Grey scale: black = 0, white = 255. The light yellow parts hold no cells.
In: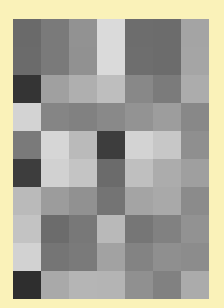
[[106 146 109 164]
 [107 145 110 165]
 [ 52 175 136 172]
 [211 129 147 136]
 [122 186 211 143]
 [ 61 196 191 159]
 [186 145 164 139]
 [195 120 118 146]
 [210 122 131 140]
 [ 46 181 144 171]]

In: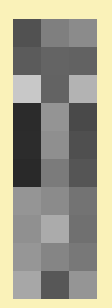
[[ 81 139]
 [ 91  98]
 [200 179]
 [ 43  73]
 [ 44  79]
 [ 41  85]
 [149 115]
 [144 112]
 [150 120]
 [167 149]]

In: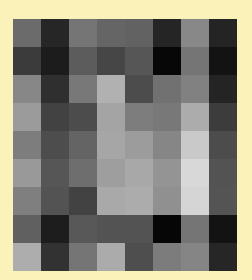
[[107 117  98 136]
 [ 59  92  86 117]
 [135 120  76 129]
 [155  76 125 172]
 [125 100 156 201]
 [153 110 168 216]
 [127  66 172 213]
 [ 96  88  83 117]
 [173 117  78 133]]

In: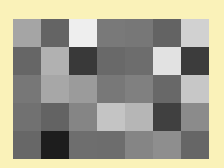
[[165 238 119 209]
 [102  57 109  60]
 [119 155 128 199]
 [113 133 182 139]
 [103 110 133 102]]

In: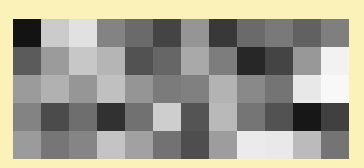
[[ 19 225 106 149 106  97]
 [ 91 199  82 169  39 152]
 [155 150 149 128 137 232]
 [131 110 113  84 117  23]
 [155 133 161  78 235 187]]

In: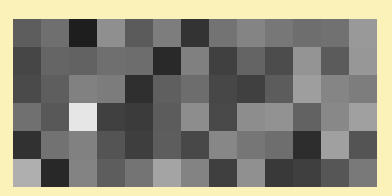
[[ 93  30  91  51 132 110 153]
 [ 70  98 109 128 100 148 151]
 [ 74 129  47 109  64 158 125]
 [112 230  59 141 141  98 160]
 [ 49 129  62  72 118  45  84]
 [175 131 116 131 144  63 121]]

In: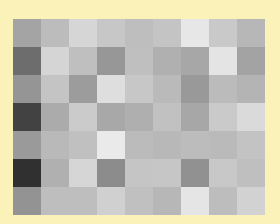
[[164 214 190 231 183]
 [109 191 191 167 163]
 [149 156 199 153 180]
 [ 66 203 175 167 218]
 [154 192 187 188 195]
 [ 48 214 197 145 191]
 [147 190 192 229 210]]

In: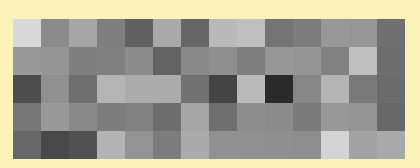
[[217 166  97 102 191 124 150]
 [153 127 140 137 127 149 191]
 [ 77 111 172 114 186 134 121]
 [118 137 129 166 141 123 149]
 [103  81 147 171 144 142 162]]
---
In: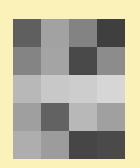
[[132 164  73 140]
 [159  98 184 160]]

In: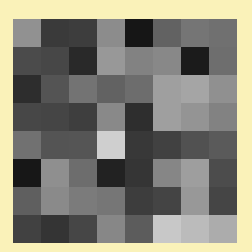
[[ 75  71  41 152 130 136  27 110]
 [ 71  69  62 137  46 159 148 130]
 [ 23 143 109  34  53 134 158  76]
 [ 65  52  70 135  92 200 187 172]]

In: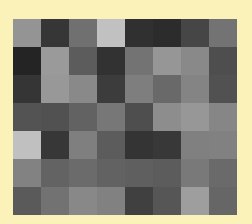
[[ 36 154  92  50 115 150 137  78]
 [ 83  81  98 119  78 141 151 134]
 [130  99 107  98  95  92 121 106]]

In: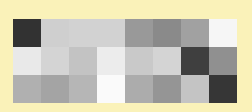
[[233 212 195 236 201 212  63 144]]

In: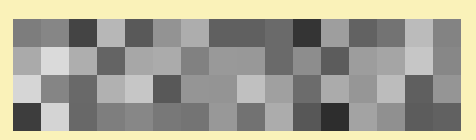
[[170 218 174 100 167 171 129 153 152 106 141  92 157 165 198 135]
 [ 61 212 104 126 135 120 116 152 114 172  87  45 163 144  92  97]]

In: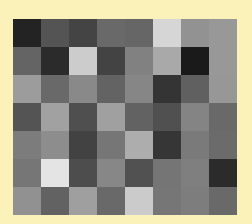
[[100  43 204  67 129 169  26 152]
 [ 84 161  79 160  98  80 132 105]
 [118 228  77 135  81 117 127  43]]
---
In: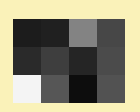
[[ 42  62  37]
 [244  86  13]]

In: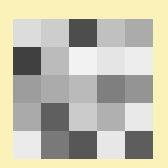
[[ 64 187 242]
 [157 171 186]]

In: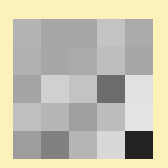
[[177 167 170]
 [164 208 195]]

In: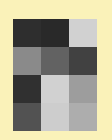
[[138  98  65]
 [ 48 209 157]]

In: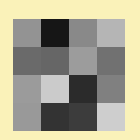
[[106 102 156]
 [155 203  43]]

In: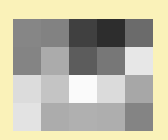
[[132 171  92]
 [220 196 250]]

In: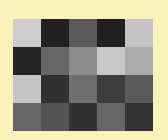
[[ 36 102 140]
 [198  49 111]]
